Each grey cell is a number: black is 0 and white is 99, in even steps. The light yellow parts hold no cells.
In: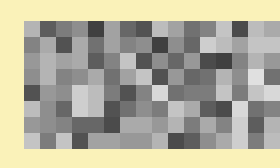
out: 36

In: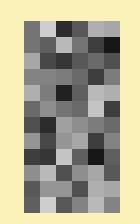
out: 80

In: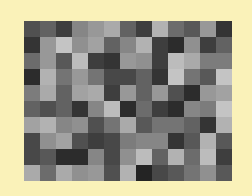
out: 38

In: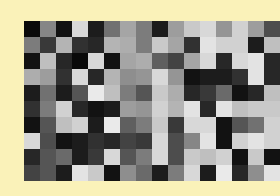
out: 52

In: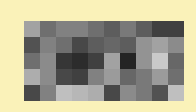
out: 43

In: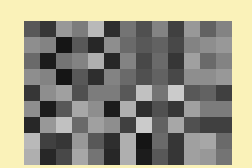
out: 21
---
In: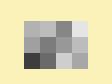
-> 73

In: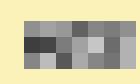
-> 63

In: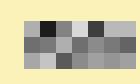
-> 11

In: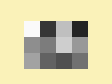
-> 21

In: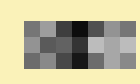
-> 61

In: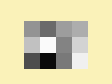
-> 41
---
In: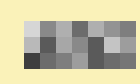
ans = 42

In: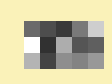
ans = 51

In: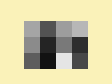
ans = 89

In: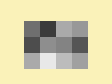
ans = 73

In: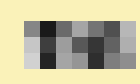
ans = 49

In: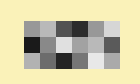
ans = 90

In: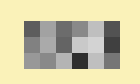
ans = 74

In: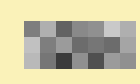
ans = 60
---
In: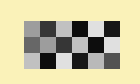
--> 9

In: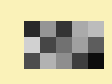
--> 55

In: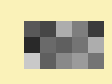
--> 53

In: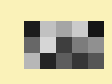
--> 36

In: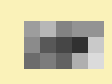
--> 38

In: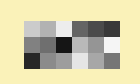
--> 89

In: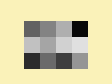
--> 41

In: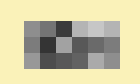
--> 38
